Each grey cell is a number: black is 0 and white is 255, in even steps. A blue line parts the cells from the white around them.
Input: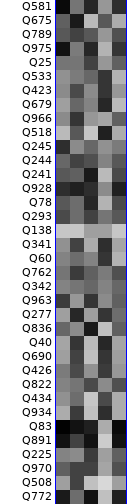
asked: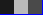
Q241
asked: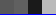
Q241
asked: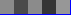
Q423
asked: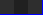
Q928
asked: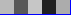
Q518
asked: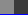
Q225

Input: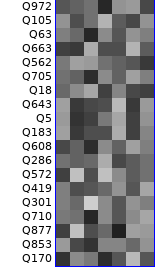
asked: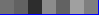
Q705
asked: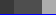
Q183
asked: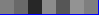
Q63
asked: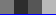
Q170
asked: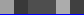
Q183

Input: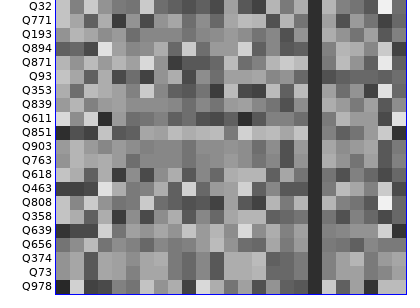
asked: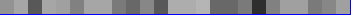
Q73

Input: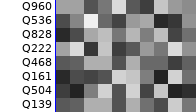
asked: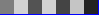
Q504
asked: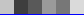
Q222
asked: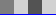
Q504
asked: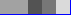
Q960
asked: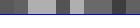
Q468
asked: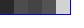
Q161
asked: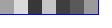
Q222

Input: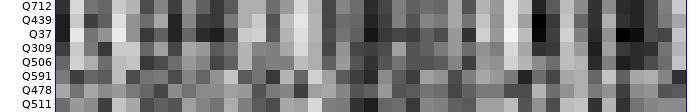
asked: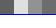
Q439
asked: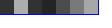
Q439
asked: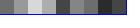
Q712

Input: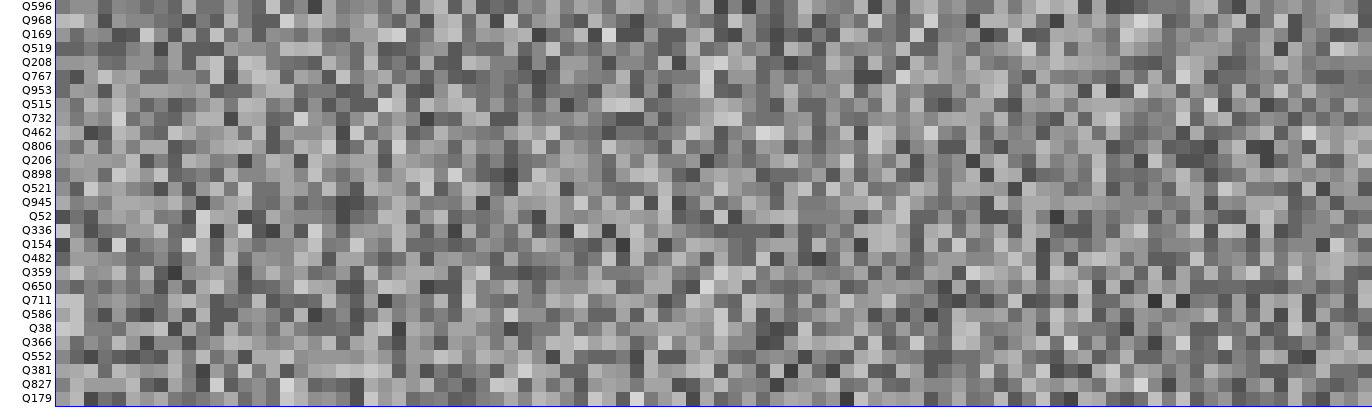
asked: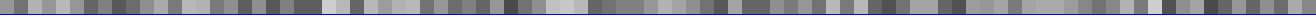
Q515
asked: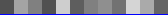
Q827
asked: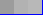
Q515
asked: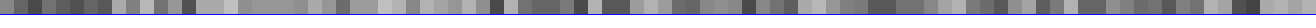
Q552
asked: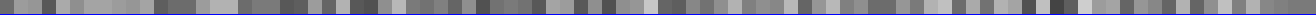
Q953

